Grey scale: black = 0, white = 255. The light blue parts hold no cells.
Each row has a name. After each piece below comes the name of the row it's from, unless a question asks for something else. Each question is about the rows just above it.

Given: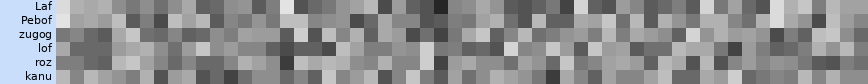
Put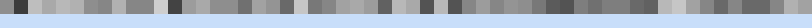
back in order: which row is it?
roz
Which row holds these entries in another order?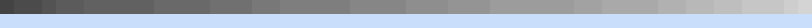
zugog
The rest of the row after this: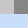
[156 184 83 134 198 126 91 162 112 142 177 162 148 120 60 169 134 97 162 134 134 162 190 105 105 169 156 206 105 120 134 126 184 134 177 142 142]

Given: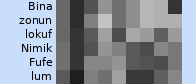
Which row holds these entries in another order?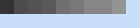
Fufe
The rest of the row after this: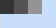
[128 89 76 134 120]
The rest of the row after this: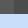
[134 120]
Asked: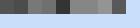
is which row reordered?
Fufe

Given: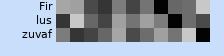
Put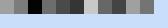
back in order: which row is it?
lus
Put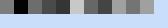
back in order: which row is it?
lus
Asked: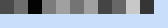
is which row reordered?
lus
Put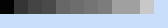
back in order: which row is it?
lus
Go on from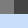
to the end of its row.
[116 3 103 109 200]

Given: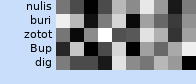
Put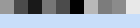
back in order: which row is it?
nulis
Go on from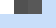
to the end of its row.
[226 177 52 161]
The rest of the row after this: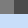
[75 25 226 139 118 184 153 1]
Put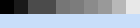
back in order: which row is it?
nulis
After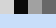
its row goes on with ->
[59 146]

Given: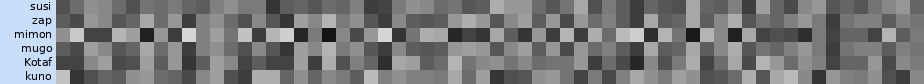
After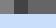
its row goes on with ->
[151 74 136 122]
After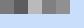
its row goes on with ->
[128 128 122 167 108 159 53 80 86 144 151 116 67 122 74 128 167 144 122 159 144 80 86 108 173 86 167 186 136 53 151 128 122 144 80 61 136]

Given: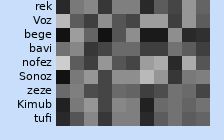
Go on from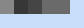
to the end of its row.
[63 63 114 92 63]
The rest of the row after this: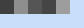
[157 63 150 92]
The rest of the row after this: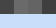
[77 114 106 69]
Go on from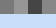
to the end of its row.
[127 33 106 114 100 114]

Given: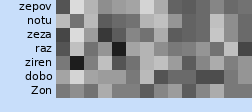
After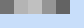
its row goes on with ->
[106 192 142 106]
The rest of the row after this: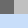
[142 106]
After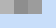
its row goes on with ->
[164 212 172 99 92 106 134 106 114]
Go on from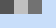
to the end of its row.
[149 29 164 180 142 121 127 149 114 192 70]
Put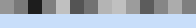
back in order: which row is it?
ziren
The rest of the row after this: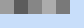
[121]
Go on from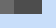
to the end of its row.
[121 149]

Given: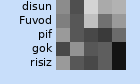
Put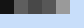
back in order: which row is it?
risiz
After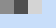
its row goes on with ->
[170 178]

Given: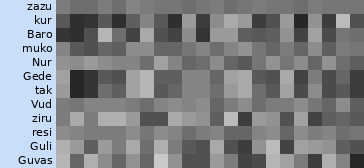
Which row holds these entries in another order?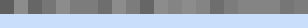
Vud
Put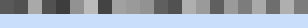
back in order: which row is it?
Guli
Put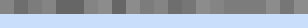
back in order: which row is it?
resi
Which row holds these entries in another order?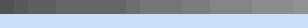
muko

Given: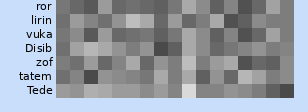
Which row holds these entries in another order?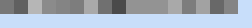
Disib
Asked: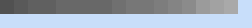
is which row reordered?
ror
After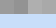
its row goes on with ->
[155 155 139 155 132 217 132 132 147 139 125 96 74]
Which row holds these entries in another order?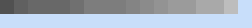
zof
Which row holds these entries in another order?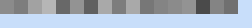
tatem

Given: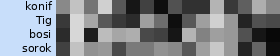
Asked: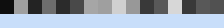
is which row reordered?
Tig
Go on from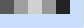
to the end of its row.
[81 73]
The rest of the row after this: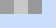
[35 101 14]

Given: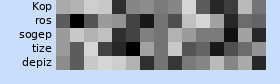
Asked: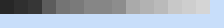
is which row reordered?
depiz
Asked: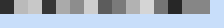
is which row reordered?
depiz
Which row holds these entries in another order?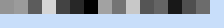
tize
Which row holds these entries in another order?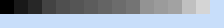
ros

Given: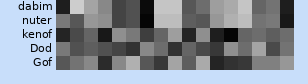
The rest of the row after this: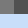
[94 81 68 50 136 109 50 101 74 56 143 109 164 74 115]
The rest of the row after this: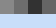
[74 56 143 109 164 74 115]

